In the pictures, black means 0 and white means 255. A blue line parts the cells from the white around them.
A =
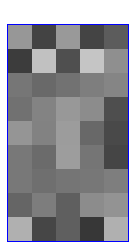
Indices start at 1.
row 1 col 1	151
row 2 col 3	79
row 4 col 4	140
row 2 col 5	143
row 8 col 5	147
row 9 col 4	55
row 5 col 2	130
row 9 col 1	176
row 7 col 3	117
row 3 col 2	105
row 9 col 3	95
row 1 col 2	67
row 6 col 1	120

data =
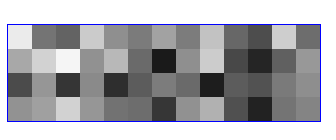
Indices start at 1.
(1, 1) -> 235
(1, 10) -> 103
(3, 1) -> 75
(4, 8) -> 145
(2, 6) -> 106
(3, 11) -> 82
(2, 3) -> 245
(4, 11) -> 34
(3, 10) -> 92
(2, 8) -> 143
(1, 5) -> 143
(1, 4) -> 203
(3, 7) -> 124
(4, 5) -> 114
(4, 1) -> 146
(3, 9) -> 29

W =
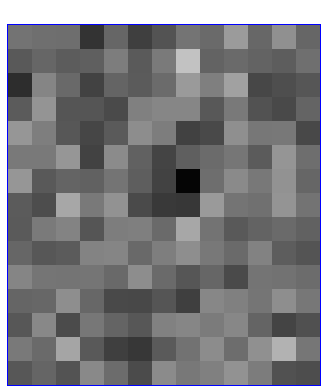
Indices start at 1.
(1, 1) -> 115
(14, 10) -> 109
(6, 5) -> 139
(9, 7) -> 106
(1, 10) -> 155
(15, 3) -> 83
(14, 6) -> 55
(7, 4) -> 97
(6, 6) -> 97
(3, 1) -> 45
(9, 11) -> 99
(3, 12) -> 78
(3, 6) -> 91
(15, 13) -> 77
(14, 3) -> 165
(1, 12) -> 144
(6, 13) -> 110
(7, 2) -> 89
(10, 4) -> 131
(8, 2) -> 77
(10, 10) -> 106
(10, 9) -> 120
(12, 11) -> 117
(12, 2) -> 103
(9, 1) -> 90
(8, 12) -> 148
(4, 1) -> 91
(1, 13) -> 102
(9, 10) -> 89
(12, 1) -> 101
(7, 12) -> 146
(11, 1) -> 133
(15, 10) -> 146
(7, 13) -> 102
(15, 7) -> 139
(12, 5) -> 73
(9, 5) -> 125

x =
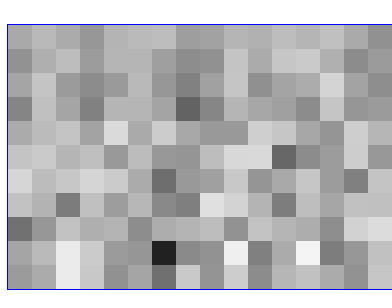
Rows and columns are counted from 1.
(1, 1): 169
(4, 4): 129
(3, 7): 151
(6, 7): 152
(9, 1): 113
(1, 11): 177
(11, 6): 165
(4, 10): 181
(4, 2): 192
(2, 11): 171
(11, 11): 140
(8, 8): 127
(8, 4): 192
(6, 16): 152
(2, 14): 176
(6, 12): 103
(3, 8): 129
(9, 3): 194
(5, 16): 182
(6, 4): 191
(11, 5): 145
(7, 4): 213
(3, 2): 196
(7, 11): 149
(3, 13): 172
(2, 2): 175
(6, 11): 217
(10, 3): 235
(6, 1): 196
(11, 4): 200
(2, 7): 159
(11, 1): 155
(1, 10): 181
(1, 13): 181
